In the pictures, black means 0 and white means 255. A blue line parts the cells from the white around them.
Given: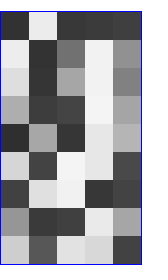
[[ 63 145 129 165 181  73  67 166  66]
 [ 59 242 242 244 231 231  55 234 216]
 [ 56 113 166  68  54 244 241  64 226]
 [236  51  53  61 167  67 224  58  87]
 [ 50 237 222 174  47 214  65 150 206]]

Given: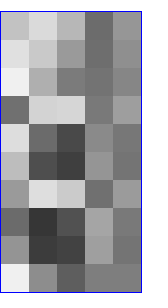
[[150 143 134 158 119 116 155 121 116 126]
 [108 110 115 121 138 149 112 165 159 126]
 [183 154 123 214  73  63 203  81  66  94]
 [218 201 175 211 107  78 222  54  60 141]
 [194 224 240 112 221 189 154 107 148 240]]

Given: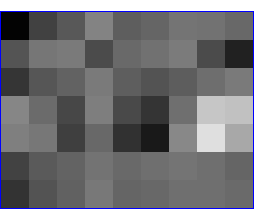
[[104  33 122 193 168 101 106]
 [114  75 110 198 223 111 111]
 [116 123  93 111 136 116 111]
 [101 113  83  52  25 111 104]
 [ 94 105  94  73  49 105 101]
 [131  75 122 126 104 115 120]
 [ 88 122  98  71  63  99  97]
 [ 65 118  86 107 119  90  83]
 [  3  84  53 134 127  66  51]]

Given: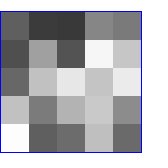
[[122 198 235 140 106]
 [134 246 196 201 191]
 [ 57  83 231 179 108]
 [ 59 160 193 123  95]
 [ 95  79 103 193 253]]

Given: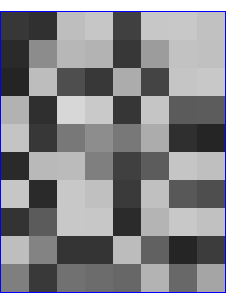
[[193 192 200  92  37 191  78 193  60 165]
 [200 194 197  91  47 197  88 200  37 104]
 [199 156  68 197 172  92 192 180  97 179]
 [ 64  55 172  54 120  64  58  43 188 103]
 [198 179  56 201 141 127 192 199  52 108]
 [190 183  78 215 120 187 200 200  52 113]
 [ 48 140 189  47  55 185  42  91 131  57]
 [ 55  42  36 178 196  42 198  51 190 127]]

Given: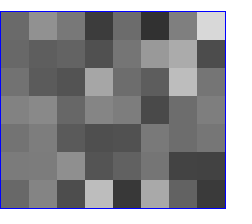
[[216  76 117 126 118  66  58]
 [127 171 189 109 109  67  98]
 [ 49 153  93  73 121 117 169]
 [108 117 109 125  81  97  56]
 [ 60  80 166 133  79  84 189]
 [120  99  83 103  90 143  77]
 [145  94  91 137 125 124 132]
 [106 104 114 130 115 123 104]]
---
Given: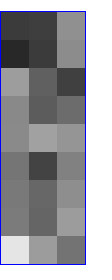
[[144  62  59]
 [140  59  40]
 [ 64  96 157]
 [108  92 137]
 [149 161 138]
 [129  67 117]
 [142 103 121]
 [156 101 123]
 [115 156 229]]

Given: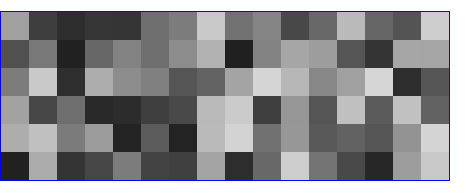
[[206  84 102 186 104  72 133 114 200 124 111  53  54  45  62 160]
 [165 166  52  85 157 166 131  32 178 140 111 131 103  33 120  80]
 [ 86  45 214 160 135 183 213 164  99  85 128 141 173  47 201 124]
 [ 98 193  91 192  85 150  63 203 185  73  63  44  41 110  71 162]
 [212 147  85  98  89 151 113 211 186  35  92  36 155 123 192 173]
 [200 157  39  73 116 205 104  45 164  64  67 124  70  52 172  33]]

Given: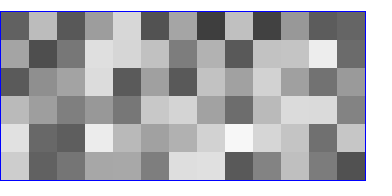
[[101  92 152  65 192  62 165  82 215 157  88 188  97]
 [107 237 196 194  89 178 125 193 214 223 119  78 164]
 [154 114 160 210 161 194  89 160  90 220 163 143  90]
 [131 218 219 186 109 162 212 200 119 152 127 158 186]
 [198 112 196 214 247 210 177 161 185 236  94 104 225]
 [ 81 124 191 131  89 224 222 126 168 167 117  97 205]]

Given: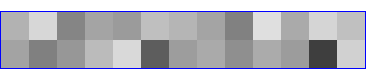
[[192 213 170 223 129 164 181 191 155 164 133 215 178]
 [209  62 156 171 143 170 157  93 217 187 151 128 163]]

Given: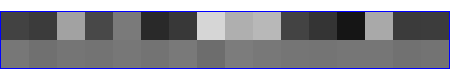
[[ 60  59 169  21  52  67 184 175 214  56  41 122  72 162  59  66]
 [115 113 118 118 116 117 120 124 109 121 115 119 115 117 112 119]]

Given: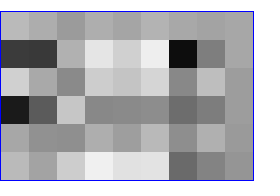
[[167 163 168 179 165 174 155 173 186]
 [167 126  13 238 208 229 177  57  59]
 [157 190 136 213 196 205 138 169 208]
 [157 125 109 141 138 136 198  91  26]
 [154 176 142 185 158 174 143 145 167]
 [149 131 106 227 225 240 205 163 186]]
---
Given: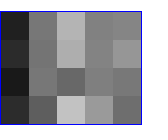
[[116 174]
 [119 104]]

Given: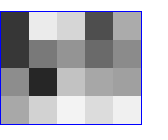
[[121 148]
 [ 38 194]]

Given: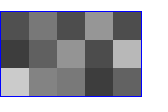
[[ 96 148]
 [131 121]]

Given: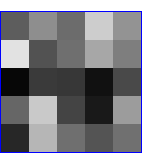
[[ 82 111]
 [ 58  55]]

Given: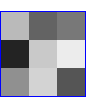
[[201 236]
 [211  85]]

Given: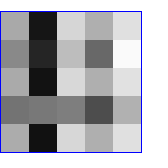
[[ 37 189]
 [ 18 216]]

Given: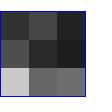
[[ 41  29]
 [101 110]]

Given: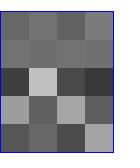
[[110 114]
 [192  73]]
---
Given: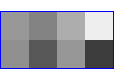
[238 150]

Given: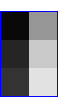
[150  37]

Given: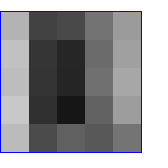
[155 107  37  48 187]

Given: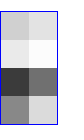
[227 234]

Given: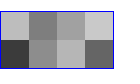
[201 182]

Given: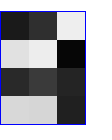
[238 237  41]

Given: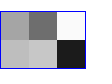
[250 199]

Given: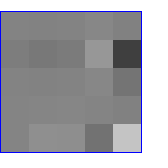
[129 151 131 133 132]

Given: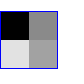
[138 226]
